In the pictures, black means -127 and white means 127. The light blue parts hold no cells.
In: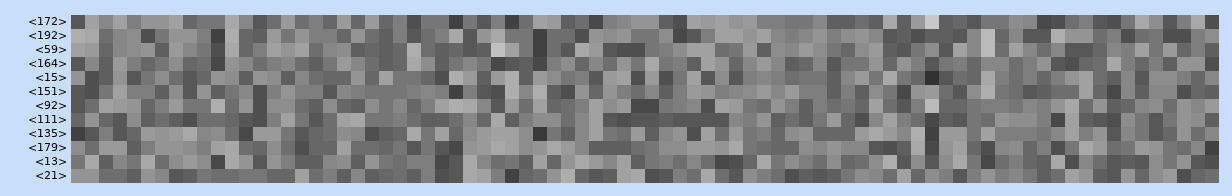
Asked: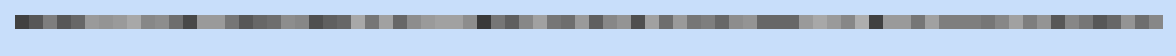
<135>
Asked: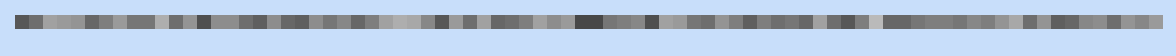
<92>
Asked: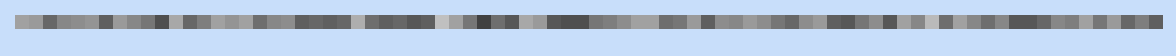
<59>
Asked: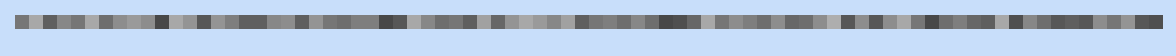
<13>
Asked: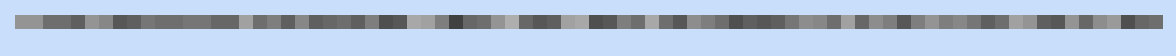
<21>

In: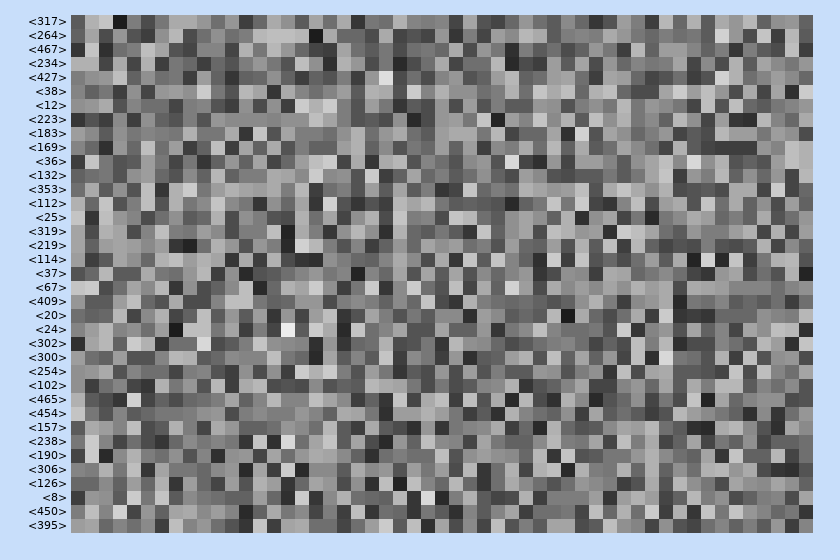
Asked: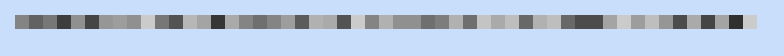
<38>
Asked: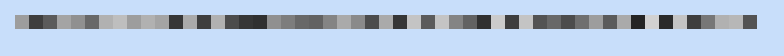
<114>
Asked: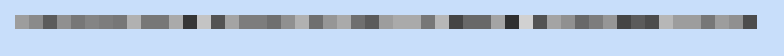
<183>

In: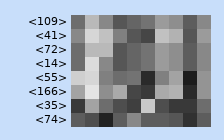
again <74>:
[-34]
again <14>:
[8]
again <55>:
[0]

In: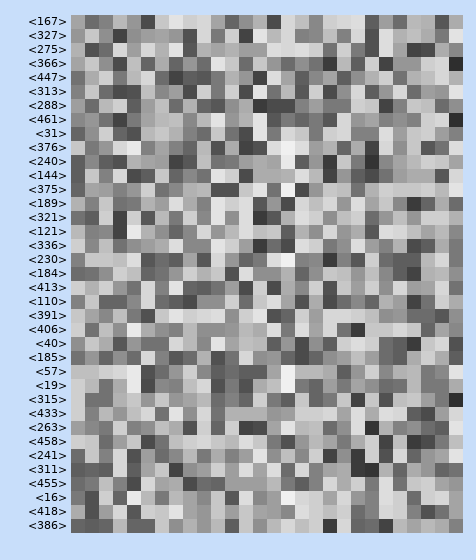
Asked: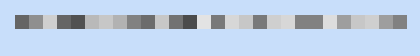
<31>
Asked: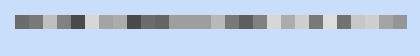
<455>
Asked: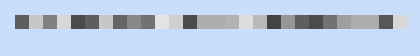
<144>
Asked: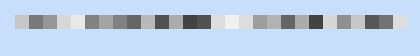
<376>

